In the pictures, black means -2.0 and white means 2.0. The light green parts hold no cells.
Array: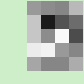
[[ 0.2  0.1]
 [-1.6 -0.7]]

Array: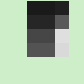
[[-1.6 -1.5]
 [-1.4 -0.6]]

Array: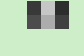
[[ 1.1 -1.3]
 [ 0.7 -1.0]]

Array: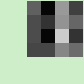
[[-1.9  0.4]
 [-1.2  0.3]]

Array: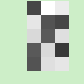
[[ 2.0  1.7]
 [-0.7 -0.9]]

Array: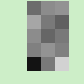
[[ 0.2  0.3]
 [-0.1 -0.5]]

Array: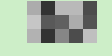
[[-1.2  0.9]
 [-0.6 -0.5]]

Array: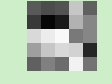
[[-0.8 -0.7]
 [-1.9 -1.6]]

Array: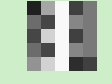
[[ 0.6  1.9]
 [-0.9  1.9]]
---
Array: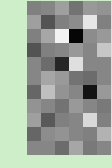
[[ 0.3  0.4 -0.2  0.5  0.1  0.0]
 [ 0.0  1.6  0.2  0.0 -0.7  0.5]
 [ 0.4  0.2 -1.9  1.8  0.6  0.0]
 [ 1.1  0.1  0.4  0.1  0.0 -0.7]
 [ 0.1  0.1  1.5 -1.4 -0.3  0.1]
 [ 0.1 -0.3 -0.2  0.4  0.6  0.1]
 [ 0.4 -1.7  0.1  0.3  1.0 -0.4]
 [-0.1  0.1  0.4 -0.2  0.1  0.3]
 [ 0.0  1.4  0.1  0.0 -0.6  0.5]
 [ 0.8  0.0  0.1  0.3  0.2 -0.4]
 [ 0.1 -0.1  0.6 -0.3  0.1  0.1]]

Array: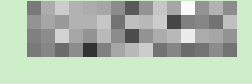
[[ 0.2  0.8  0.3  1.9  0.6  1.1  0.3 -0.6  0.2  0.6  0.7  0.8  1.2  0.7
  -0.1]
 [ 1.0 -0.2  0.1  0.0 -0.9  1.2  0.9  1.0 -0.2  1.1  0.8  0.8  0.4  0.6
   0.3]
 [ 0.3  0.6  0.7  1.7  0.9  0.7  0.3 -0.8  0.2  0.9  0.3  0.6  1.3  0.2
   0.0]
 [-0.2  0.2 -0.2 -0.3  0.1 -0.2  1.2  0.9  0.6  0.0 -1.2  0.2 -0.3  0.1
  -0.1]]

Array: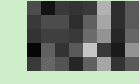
[[-0.6 -1.3  0.8 -1.1 -1.2 -1.1 -1.7 -0.8]
 [-0.6 -1.3  0.6 -0.5 -1.3 -0.8 -0.8 -1.1]
 [-0.4 -1.4  0.3 -0.3 -1.1 -1.0 -1.0 -1.2]
 [ 0.3 -1.6 -1.1  1.1 -0.6 -1.2 -0.5 -1.9]
 [-0.6 -1.2  0.6 -0.5 -1.4 -0.7 -0.4 -1.1]]

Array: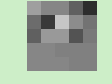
[[-1.3 -0.5  0.1  0.1  0.5]
 [-0.2  0.2  1.1 -1.1 -0.3]
 [-0.1 -0.7  0.4  0.4 -0.5]
 [ 0.0  0.0  0.0  0.1  0.1]
 [ 0.0  0.0  0.1  0.1  0.1]]

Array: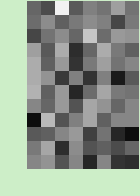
[[-0.2  0.5 -0.2  0.0 -0.6  1.8 -0.8 -0.4]
 [-0.1 -0.9  0.0  0.2 -0.1 -0.5  0.2 -0.3]
 [ 0.3  0.4 -0.3  1.1 -0.4  0.2 -0.2 -0.9]
 [-0.5 -0.1  0.7 -0.4 -1.3  0.7 -0.6  0.5]
 [ 0.1 -0.2  0.5 -0.1 -1.2  0.4 -0.5  0.7]
 [-0.6 -1.6  0.0 -1.2  0.0 -1.1  0.3  0.7]
 [-0.2 -0.1  0.6 -0.3 -1.4  0.4 -0.5  0.8]
 [ 0.1 -0.4  0.3  0.6 -0.7  0.4 -0.4  0.1]
 [ 0.1  0.1 -0.5  0.6  0.0 -0.7  0.9 -1.8]
 [-1.8 -1.4 -0.2 -1.0  0.4  0.1 -0.5 -0.6]
 [-0.4 -0.8 -0.5 -0.7  0.2 -1.3  0.6 -0.1]
 [-1.3 -1.2  0.1 -1.4  0.1 -0.7  0.3  0.1]]

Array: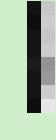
[[ 1.1 -1.7]
 [ 1.2 -1.8]
 [ 1.1 -1.7]
 [ 1.2 -1.7]
 [ 0.3 -1.6]
 [ 0.4 -1.7]
 [ 1.2 -1.7]
 [ 1.6 -1.8]]
